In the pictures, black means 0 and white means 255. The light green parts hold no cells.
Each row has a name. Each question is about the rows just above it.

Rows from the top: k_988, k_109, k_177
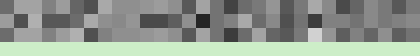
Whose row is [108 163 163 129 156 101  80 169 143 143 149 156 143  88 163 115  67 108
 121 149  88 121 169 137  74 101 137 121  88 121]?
k_988
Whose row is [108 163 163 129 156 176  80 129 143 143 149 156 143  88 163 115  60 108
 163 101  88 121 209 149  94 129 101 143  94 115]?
k_177

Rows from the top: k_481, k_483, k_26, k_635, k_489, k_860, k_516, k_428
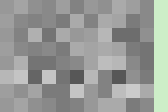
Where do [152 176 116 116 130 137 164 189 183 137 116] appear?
k_489
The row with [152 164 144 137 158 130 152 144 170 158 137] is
k_481
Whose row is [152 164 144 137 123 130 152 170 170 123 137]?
k_428
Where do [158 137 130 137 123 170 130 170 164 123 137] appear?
k_483

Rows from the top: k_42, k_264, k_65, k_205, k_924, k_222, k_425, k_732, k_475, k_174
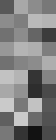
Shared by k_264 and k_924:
[140]
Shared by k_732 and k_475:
[202]
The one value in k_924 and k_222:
[132]
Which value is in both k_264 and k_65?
[140]

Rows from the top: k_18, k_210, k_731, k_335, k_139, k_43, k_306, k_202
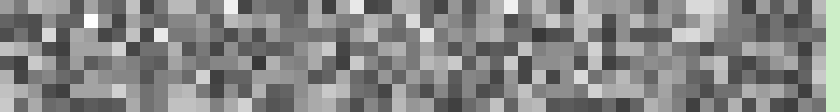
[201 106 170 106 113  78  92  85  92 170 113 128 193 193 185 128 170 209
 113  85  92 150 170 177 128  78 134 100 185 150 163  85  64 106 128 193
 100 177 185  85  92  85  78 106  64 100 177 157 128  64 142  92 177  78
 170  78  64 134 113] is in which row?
k_202
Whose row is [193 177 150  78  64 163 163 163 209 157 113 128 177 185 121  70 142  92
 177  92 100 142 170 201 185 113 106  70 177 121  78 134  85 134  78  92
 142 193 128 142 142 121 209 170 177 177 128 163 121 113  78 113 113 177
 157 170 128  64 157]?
k_306
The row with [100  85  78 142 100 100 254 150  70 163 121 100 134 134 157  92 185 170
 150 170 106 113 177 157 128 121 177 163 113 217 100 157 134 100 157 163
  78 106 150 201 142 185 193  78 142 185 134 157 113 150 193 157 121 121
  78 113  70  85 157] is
k_210
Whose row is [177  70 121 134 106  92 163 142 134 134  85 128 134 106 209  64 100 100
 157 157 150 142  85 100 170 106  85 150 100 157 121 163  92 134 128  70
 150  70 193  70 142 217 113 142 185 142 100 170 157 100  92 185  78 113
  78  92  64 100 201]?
k_43
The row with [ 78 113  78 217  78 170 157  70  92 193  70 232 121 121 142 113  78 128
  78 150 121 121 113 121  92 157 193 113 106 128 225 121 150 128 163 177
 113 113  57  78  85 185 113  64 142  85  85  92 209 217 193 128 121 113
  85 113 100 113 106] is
k_731

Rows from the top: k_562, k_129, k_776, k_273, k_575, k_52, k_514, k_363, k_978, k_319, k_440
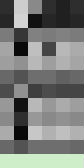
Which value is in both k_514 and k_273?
[69]
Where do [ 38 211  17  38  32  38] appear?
k_129

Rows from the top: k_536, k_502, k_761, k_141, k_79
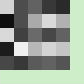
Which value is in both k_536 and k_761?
[98]
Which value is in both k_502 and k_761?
[217]
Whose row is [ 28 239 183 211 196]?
k_141

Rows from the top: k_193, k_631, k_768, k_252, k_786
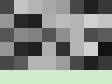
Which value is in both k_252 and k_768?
[180]
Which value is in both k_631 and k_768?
[180]
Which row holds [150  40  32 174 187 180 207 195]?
k_631
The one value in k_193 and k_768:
[180]

